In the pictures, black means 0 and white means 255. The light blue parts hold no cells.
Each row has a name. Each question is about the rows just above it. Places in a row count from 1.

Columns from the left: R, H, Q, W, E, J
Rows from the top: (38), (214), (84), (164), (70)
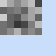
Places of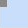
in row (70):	2 5
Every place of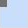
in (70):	1 4 6

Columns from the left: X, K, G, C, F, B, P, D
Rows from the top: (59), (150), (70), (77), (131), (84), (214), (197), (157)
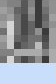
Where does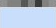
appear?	(59)
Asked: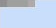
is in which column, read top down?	D
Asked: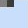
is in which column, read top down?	P
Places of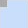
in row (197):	3 4 5 6 8
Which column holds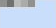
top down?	B
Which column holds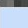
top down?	P

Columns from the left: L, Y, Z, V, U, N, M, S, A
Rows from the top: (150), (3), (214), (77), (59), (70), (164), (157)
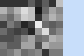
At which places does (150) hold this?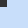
1 2 3 4 6 8
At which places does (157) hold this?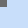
1 4
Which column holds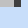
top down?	U
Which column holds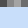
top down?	V
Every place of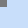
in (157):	2 5 8 9
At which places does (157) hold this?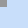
3

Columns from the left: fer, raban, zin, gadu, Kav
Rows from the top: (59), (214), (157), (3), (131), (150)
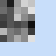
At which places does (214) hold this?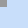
4
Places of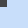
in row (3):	3
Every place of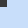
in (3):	1
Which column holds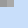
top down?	zin

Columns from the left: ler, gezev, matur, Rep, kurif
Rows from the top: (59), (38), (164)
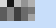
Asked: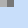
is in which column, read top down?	kurif
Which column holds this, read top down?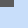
ler
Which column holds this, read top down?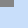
gezev

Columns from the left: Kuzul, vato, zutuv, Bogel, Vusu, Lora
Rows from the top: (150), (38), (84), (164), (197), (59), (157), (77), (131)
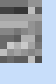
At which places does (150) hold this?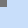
1 2 3 4
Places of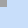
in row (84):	1 2 3 4 5 6
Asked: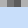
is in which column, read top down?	zutuv
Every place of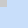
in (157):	2 4
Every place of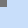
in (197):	3

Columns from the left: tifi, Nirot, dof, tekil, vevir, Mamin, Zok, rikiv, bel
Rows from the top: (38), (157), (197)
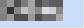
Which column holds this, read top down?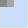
bel
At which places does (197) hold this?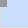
2 5
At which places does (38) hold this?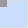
2
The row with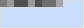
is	(197)

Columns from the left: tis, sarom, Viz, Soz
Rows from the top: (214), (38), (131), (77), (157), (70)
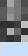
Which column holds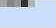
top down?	sarom
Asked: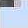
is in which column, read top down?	Soz
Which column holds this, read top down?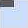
tis

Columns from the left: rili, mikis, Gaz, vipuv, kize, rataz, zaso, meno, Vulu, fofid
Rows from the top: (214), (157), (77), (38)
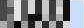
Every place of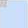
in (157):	7
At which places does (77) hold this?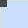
1 8

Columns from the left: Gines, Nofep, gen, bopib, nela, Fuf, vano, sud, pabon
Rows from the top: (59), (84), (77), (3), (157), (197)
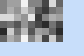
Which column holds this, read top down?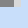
Gines
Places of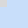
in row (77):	1 2

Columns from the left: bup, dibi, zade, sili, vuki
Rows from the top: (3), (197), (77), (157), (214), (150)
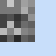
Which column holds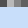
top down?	dibi
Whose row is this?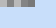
(214)
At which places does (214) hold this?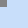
2 4

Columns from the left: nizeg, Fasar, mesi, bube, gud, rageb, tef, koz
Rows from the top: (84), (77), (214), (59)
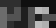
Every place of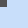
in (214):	2 3 5 7 8
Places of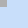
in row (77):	7
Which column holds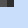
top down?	Fasar
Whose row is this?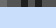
(214)
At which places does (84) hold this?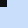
4 5 6 7 8

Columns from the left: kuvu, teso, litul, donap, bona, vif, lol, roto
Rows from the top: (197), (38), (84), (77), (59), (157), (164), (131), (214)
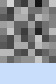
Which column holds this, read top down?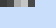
teso
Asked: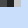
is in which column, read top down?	vif
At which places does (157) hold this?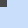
2 4 7
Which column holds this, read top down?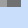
lol
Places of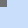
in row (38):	1 5 6 8

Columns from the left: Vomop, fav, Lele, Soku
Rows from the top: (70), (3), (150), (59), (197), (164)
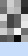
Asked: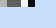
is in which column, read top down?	Lele
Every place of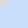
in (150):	1 4
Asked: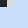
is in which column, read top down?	Soku
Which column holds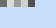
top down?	Vomop
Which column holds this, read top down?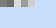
Vomop

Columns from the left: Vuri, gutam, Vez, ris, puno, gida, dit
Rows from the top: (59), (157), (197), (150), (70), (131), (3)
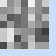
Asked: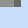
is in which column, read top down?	ris
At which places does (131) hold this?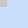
1
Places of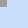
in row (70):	3
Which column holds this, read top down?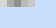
puno
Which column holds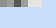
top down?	gutam

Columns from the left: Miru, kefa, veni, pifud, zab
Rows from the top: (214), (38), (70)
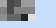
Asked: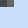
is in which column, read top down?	kefa
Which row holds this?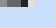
(70)
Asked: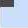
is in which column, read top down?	kefa
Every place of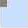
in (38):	1 3 4 5
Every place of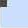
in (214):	2

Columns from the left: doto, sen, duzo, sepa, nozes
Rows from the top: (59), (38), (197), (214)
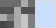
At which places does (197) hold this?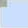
1 3
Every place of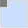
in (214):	5
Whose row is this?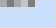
(197)
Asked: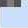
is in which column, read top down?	sen
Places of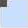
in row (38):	1 2 4 5
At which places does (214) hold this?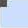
2
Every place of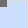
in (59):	1 2 3 5

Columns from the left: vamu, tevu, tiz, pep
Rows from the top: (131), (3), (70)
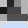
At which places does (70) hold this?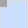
1
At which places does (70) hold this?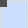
2 3 4
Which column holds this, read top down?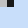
vamu
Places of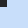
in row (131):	2

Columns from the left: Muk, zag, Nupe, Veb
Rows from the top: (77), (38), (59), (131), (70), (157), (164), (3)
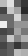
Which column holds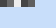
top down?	Muk
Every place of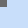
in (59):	1 2 4
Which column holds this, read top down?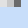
zag
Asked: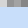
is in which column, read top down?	Nupe
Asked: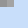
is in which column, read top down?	Nupe

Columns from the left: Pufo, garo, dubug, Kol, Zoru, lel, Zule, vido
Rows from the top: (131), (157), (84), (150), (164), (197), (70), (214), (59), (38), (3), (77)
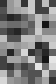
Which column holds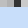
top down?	Zoru
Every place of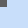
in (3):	2 4 8
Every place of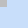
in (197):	1 4 5 7 8

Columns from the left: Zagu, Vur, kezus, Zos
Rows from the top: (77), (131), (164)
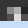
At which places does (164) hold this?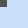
2 4
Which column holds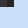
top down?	Zos
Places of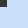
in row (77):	1 2 3 4
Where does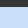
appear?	(77)
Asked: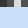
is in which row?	(164)
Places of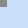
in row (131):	2

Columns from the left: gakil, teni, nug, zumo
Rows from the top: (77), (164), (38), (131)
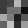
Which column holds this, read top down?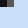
zumo
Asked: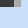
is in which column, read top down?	gakil
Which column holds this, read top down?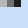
nug

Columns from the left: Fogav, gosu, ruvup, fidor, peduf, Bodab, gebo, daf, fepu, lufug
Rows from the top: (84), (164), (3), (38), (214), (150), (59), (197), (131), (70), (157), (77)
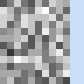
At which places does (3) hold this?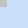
2 5 6 7 10
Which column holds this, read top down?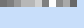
ruvup
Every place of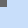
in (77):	3 6
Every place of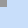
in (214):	2 8

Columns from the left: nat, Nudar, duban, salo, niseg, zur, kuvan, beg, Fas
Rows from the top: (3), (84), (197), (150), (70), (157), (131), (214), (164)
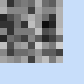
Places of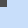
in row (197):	2
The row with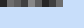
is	(157)
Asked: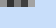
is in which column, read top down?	salo
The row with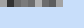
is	(3)
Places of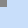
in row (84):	2 3 4 7 8

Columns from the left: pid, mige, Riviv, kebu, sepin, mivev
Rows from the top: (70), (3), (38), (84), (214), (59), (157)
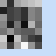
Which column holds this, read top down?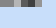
sepin
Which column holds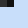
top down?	kebu
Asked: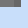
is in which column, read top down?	mivev

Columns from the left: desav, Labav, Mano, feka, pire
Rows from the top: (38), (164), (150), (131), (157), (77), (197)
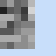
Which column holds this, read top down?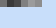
feka
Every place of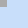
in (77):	1 2 3 5

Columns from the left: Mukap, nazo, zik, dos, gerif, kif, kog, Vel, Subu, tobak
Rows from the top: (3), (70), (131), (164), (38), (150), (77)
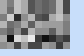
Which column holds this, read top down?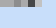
dos
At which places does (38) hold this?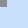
3 6 7
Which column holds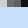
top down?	nazo
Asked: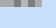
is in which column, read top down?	Mukap
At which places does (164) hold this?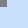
3 10
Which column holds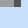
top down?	Subu

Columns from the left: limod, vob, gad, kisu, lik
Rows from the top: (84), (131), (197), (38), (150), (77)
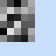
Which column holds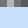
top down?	kisu
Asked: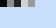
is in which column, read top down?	gad

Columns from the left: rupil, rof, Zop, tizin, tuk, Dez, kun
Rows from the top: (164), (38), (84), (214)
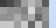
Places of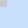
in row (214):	1 2 4 6
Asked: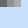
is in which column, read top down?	Zop
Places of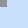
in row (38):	2 3 7
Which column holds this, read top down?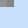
kun
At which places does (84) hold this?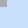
3 5
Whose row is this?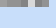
(38)

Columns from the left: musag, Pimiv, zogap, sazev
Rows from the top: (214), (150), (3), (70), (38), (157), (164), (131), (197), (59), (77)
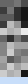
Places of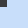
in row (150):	1
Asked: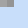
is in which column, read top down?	musag
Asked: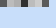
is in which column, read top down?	Pimiv

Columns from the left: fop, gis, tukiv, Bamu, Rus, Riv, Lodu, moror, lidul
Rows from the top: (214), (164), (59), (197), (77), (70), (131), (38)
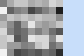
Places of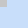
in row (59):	2 4 6
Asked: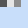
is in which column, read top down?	lidul
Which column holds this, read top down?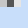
lidul
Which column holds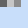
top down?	gis
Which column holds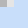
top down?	Rus

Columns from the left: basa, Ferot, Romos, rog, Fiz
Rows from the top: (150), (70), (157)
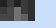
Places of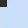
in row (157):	5
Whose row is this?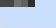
(157)
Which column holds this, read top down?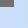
Romos
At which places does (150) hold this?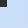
5
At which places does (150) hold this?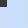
2 4
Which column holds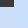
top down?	rog

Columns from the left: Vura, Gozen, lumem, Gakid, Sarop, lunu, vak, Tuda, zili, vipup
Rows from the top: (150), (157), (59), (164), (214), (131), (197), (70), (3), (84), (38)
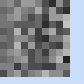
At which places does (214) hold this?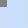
7
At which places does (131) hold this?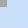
10
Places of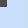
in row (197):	4 6 8
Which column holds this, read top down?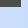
Sarop

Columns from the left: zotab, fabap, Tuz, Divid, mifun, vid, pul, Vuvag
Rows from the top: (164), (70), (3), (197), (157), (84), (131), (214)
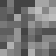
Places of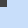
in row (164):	1 3 4 5
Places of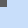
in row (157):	1 2 6
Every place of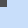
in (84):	4 6

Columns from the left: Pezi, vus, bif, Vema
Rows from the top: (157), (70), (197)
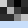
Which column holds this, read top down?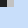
Vema
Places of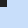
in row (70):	1 4
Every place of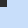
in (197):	1 2

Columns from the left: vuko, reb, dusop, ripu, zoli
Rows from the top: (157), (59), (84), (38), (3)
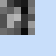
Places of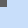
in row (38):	3
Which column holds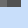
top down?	vuko
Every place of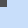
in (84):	1 5
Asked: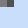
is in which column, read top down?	zoli

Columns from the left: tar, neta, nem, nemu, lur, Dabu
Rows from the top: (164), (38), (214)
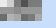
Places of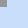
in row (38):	1 2 4 5 6
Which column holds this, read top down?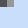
nemu
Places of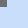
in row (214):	1 4
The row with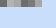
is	(214)
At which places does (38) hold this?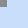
3
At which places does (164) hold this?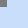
3 5 6
